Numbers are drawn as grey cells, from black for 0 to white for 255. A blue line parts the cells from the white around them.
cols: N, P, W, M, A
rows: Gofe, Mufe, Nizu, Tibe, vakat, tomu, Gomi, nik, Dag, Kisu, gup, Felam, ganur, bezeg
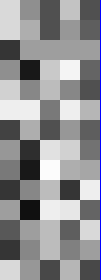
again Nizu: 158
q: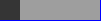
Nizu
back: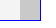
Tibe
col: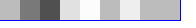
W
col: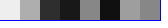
P
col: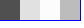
W
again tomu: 238

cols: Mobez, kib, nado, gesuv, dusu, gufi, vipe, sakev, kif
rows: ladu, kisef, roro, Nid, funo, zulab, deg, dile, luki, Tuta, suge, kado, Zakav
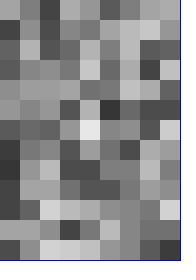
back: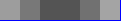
Tuta
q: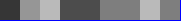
luki
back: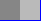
kado
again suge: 210
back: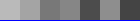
kisef

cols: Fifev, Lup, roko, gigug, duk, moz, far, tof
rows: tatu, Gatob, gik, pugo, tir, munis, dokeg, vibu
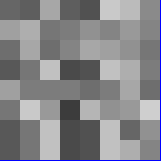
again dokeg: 193
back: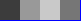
munis
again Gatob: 132
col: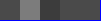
gigug
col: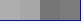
Lup

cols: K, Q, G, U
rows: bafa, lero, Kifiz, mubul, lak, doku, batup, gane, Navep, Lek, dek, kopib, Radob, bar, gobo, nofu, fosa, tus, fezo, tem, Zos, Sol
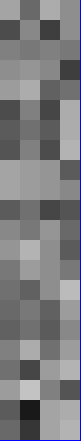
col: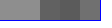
G
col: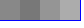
Q
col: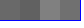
K
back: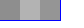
Radob
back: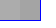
Zos

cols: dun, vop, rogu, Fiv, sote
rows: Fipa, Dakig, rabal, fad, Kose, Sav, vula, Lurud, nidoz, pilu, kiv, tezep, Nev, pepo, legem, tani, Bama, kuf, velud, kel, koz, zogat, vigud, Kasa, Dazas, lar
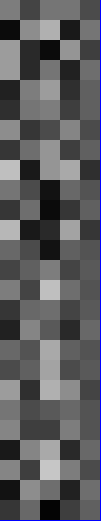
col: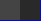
Fiv
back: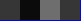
kiv
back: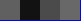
Nev
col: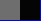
rogu
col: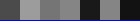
dun
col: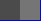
sote

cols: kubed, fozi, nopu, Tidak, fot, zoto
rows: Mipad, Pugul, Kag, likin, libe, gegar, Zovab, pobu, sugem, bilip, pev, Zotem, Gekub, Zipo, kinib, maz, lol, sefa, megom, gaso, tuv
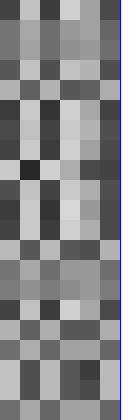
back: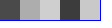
Zotem
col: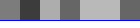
nopu

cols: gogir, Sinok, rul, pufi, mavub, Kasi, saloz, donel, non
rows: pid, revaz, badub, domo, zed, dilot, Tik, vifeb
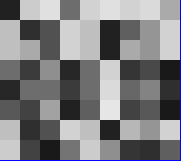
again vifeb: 204
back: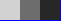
domo
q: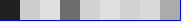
pid
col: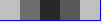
gogir
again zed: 109

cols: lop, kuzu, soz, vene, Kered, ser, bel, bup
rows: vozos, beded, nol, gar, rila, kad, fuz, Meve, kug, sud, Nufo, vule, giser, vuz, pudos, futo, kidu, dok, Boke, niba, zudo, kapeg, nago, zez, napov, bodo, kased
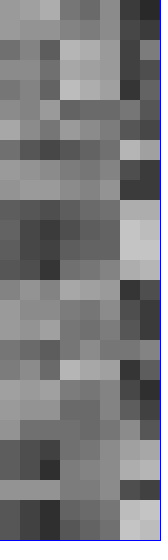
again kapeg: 112
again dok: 118

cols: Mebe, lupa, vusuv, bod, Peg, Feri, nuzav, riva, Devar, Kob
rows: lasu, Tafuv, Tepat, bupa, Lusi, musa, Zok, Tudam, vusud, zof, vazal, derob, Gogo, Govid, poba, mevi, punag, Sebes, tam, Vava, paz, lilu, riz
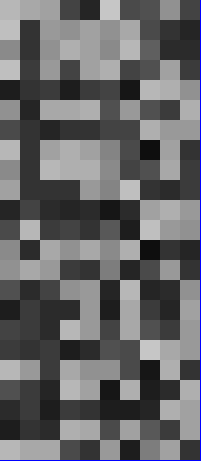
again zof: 51
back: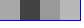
punag
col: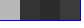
vusuv
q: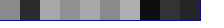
Gogo

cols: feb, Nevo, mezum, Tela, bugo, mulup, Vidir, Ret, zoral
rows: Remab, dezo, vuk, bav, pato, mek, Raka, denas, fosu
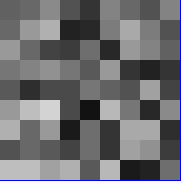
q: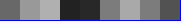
dezo
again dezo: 124
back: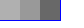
dezo

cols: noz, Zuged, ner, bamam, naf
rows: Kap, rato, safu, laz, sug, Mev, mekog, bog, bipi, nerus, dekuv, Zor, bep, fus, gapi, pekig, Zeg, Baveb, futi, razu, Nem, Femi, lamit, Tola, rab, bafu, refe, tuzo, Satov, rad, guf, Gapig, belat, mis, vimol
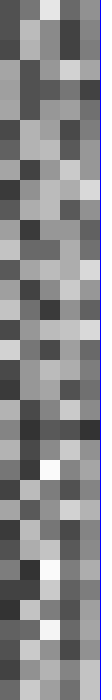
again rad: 66
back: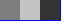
guf
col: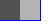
Zuged

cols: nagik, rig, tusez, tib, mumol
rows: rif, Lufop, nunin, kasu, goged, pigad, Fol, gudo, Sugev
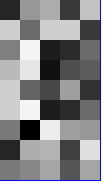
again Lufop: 207
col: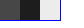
tusez
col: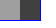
tib
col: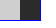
tib
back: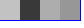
rif
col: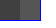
tib

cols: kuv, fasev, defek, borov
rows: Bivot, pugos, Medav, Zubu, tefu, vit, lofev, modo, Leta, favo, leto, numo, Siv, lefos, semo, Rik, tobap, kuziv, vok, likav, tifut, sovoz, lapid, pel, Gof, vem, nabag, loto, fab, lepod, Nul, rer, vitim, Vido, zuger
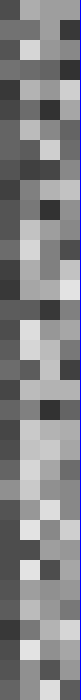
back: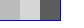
kuziv
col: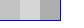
fasev
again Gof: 144
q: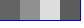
zuger

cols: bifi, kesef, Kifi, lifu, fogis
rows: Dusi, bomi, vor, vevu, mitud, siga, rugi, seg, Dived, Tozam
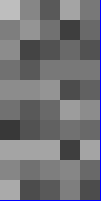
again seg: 164
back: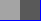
Dusi
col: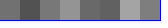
Kifi
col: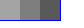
Kifi

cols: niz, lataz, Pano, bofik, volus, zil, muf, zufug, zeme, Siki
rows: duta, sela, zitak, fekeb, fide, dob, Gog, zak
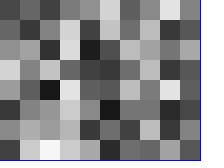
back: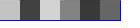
sela
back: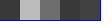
fekeb
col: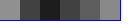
volus
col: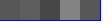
Siki
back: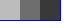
fekeb

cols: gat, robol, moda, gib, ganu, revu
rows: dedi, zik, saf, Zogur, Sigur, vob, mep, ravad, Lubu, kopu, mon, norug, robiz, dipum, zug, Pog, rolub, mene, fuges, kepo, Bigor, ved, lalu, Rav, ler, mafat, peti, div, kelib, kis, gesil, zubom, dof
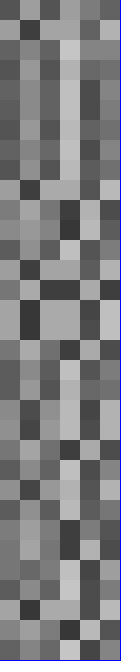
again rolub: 170
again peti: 124
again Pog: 170
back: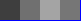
lalu
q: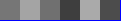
lalu

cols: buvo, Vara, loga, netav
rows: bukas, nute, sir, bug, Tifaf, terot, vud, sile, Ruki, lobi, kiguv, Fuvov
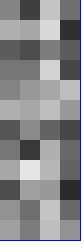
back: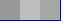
terot
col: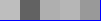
loga
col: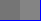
buvo
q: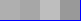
terot
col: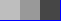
netav

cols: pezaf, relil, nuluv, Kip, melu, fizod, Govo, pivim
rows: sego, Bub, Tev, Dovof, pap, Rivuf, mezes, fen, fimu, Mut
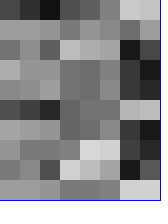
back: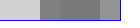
Mut
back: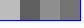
Tev

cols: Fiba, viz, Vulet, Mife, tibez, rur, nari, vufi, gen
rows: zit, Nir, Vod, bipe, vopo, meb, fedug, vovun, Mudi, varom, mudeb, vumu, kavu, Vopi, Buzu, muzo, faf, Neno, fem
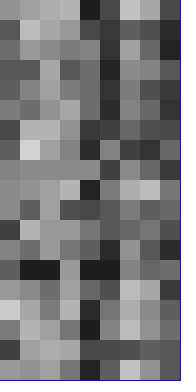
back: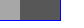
bipe
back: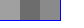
Buzu
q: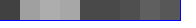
Neno
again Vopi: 29
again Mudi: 138
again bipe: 87

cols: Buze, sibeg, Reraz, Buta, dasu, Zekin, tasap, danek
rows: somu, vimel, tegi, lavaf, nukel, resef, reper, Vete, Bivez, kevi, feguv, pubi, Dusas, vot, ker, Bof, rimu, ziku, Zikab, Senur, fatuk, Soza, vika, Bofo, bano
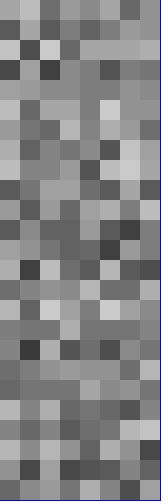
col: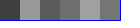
tasap
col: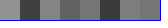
sibeg
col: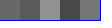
Buta
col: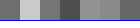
Zekin
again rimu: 117
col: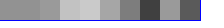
tasap

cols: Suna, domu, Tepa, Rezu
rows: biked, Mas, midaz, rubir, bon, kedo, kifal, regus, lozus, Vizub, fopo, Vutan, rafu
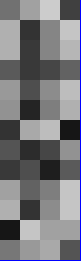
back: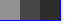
regus
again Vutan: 161
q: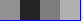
kedo
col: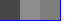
Tepa

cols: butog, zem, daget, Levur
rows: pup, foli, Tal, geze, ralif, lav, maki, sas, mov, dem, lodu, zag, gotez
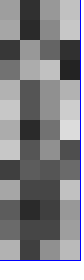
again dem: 70
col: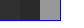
zem

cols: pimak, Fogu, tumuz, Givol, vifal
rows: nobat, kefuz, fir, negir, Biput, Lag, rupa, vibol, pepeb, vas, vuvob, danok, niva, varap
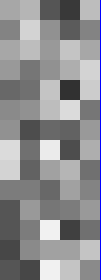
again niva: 161
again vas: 124
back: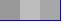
fir

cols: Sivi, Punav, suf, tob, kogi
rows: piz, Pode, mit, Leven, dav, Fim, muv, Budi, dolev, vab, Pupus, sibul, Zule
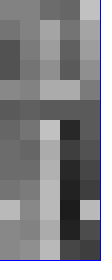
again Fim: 90
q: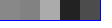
sibul
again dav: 171
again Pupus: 185
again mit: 157
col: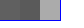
tob
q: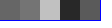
muv

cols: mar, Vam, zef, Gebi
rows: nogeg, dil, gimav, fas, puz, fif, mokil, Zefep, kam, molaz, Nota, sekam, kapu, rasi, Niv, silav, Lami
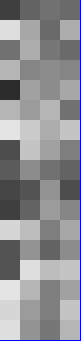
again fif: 181
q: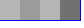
fif
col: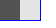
mar

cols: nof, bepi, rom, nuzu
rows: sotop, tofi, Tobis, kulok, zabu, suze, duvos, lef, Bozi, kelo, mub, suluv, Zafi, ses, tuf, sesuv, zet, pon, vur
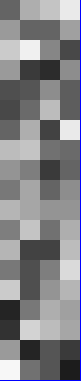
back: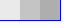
sotop
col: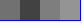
rom
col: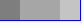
bepi

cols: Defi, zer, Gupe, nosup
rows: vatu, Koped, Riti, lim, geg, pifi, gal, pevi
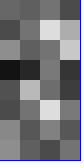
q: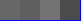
vatu
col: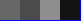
Defi
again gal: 87

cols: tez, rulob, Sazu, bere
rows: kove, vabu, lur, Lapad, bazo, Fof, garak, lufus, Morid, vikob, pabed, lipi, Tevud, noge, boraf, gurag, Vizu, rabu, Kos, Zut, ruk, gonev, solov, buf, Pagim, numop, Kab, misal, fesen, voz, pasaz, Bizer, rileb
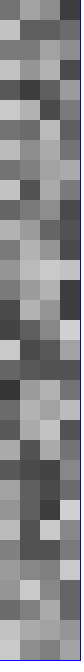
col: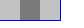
tez
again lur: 122
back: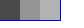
Tevud
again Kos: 82
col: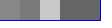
bere

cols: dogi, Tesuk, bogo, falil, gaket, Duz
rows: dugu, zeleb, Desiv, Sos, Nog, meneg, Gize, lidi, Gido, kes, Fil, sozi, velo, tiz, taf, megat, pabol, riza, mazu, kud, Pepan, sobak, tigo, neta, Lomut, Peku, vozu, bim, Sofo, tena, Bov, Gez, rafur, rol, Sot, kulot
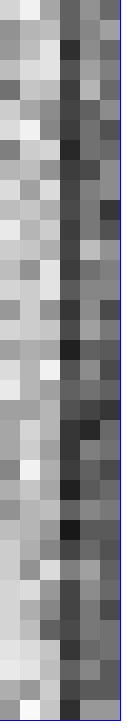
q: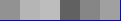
zeleb
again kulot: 152

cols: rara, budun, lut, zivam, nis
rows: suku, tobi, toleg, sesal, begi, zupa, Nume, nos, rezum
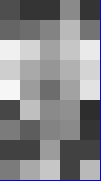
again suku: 52
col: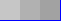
zivam
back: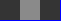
suku
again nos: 65
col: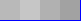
zivam
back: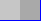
rezum
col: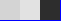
nis

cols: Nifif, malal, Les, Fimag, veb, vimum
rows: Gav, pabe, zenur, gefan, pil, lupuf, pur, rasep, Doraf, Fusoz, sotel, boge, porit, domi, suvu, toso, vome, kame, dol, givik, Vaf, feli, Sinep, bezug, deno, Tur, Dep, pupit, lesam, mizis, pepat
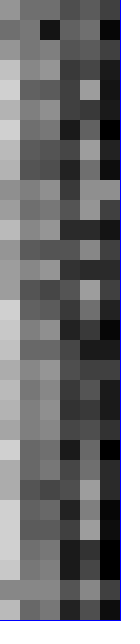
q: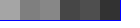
feli
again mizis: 135
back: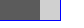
Dep
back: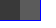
toso
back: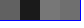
pur
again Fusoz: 143
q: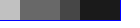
kame

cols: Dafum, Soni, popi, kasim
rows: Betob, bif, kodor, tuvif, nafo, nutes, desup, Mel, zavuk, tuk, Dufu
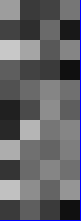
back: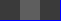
Dufu
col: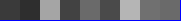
Soni
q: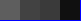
tuvif
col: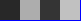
Dafum
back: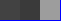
Betob
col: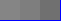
kasim
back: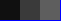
Dufu

